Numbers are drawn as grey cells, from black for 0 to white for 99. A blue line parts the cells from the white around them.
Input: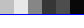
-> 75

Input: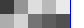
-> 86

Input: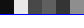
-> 55

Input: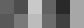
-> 73

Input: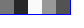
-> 59

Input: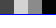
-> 54

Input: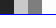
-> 78

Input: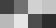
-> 81
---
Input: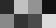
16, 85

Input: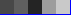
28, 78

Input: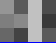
58, 35

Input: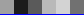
62, 44

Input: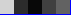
82, 38

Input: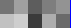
45, 41
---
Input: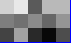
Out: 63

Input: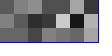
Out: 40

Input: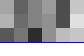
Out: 46

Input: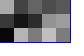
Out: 70

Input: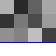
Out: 51

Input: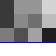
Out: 31
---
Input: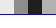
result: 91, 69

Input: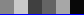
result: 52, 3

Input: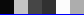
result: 3, 67

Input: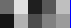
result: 42, 60

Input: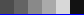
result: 30, 7

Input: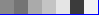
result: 53, 94
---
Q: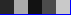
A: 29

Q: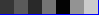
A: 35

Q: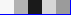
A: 69

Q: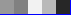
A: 59

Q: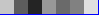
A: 50

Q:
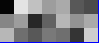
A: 52

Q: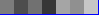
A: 48
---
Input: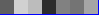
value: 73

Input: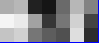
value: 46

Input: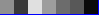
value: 87

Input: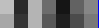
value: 70

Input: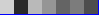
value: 72

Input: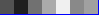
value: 44
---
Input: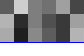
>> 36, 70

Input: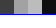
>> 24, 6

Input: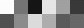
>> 98, 40

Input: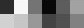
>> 17, 50

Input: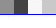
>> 56, 78

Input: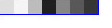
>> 86, 21
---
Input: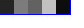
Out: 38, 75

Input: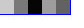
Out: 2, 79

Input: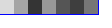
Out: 59, 85

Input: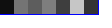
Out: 49, 77

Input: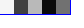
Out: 72, 95

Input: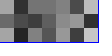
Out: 37, 77
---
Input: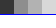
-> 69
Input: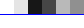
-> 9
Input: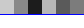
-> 11
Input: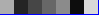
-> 27
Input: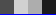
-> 67
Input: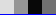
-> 3
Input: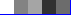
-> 64
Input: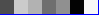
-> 69
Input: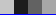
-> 38
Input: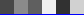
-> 37
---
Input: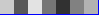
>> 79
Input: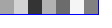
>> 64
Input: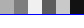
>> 68
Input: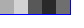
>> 67
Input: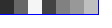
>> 18
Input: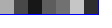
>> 67
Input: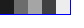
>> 11
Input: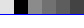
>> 88
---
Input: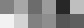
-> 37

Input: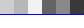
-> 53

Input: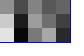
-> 16

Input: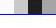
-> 78

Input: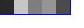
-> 49

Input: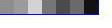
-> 41
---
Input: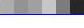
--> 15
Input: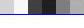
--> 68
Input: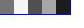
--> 11
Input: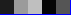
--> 33
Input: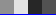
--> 32
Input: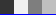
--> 74
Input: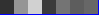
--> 40
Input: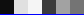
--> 45
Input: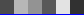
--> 19
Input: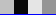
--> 58
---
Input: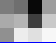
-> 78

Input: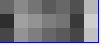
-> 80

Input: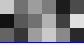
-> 87

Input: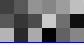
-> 6

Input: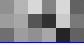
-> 47

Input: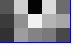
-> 65
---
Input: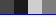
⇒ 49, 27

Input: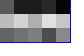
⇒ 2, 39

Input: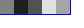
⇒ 64, 50

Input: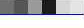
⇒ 88, 43

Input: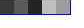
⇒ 61, 22

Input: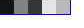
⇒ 72, 8

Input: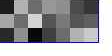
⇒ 21, 16

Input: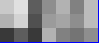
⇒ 73, 22

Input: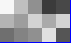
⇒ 28, 43
